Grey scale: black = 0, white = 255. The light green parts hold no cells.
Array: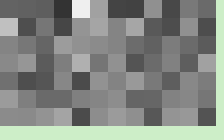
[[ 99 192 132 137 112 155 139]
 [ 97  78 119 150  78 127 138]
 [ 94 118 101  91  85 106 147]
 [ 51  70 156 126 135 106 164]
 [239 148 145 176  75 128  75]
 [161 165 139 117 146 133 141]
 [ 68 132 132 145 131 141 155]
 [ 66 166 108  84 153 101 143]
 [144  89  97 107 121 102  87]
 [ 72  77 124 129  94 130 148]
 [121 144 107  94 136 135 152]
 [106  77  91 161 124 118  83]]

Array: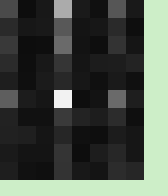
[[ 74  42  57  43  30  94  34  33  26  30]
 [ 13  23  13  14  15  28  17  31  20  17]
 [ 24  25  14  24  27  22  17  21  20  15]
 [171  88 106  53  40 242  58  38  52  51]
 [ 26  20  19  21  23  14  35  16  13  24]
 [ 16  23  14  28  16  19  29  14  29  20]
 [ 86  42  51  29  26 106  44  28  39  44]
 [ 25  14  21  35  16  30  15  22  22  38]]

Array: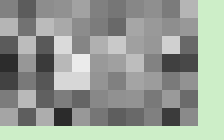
[[129 181  91  44  66 124 165]
 [ 92 114 188 151 121 185  94]
 [141 187  89  58  86  96 173]
 [145 169 218 184 215 125  43]
 [162 140 133 235 215 101 152]
 [128 124 176 153 148 136 118]
 [118 105 201 160 128 145  94]
 [135 166 160 189 164 147 105]
 [143 153 151 130 156 121 128]
 [123 142 208  64 122 154  59]
 [181 152 104  72 146 107 138]]

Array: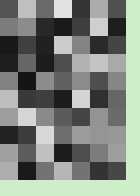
[[ 84 124  25  30 130 189 157  34 160 173]
 [191 140  64 102  21  57 213  60  92  26]
 [106  40  33  29 140  62 137 216 192 114]
 [226  26 203  78  97  28  91 111  28 181]
 [ 52  63 131 178 139 212  69 156  78 115]
 [172 207  42 195  78  48 147 149 124  51]
 [ 81  30  69 169 134 103 107 151 158  71]]

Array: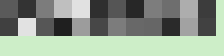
[[ 90  64]
 [ 51 226]
 [124  86]
 [191  31]
 [225 156]
 [ 47  71]
 [ 85 124]
 [ 39 104]
 [125 102]
 [110  42]
 [173 162]
 [ 60  65]]

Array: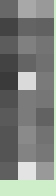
[[104  67  92  67  58  80  90  84  84  95]
 [168 100 128 100 218 123 123 138 131 227]
 [153  97 116 112 122 118  98 114 119 153]]

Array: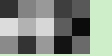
[[ 49 220 138]
 [131 178  51]
 [153 215 153]
 [ 62  93  19]
 [ 88  11 106]]

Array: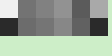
[[240  42]
 [115 108]
 [129 117]
 [146 135]
 [ 91  97]
 [169  42]]

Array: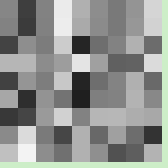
[[134 130  67 182  65 167  56 138 192]
 [ 62  59 142 182 149  46  69 219 243]
 [130 129 124 140 125 147 154 122 141]
 [235 237 204 157 200 115 209  70 112]
 [176 170  37 228  36  31 130 177 177]
 [141 139 110 160 110 127 182 104 143]
 [121 121 130  96 131 130 183 160  81]
 [148 151 177  98 176 179 173 109  94]
 [213 210 108 219 105 136 168  51 179]]
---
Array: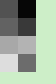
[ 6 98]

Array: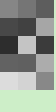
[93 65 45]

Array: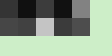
[130  59]

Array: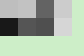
[204  79]

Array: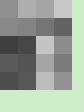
[200 117  71  90]

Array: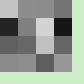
[116 211 103 139]

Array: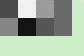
[105  86]

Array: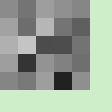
[134 116  76  52 133]
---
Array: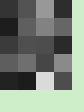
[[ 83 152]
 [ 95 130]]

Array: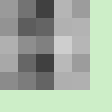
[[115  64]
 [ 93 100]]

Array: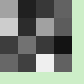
[[ 32  56]
 [ 44 161]]

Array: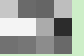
[[106 101]
 [244 171]]

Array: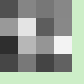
[[133 119]
 [228  93]]

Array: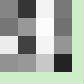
[[ 53 243]
 [152 252]]

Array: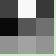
[[248  56]
 [ 86 112]]

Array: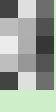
[[223 109]
 [175  81]]
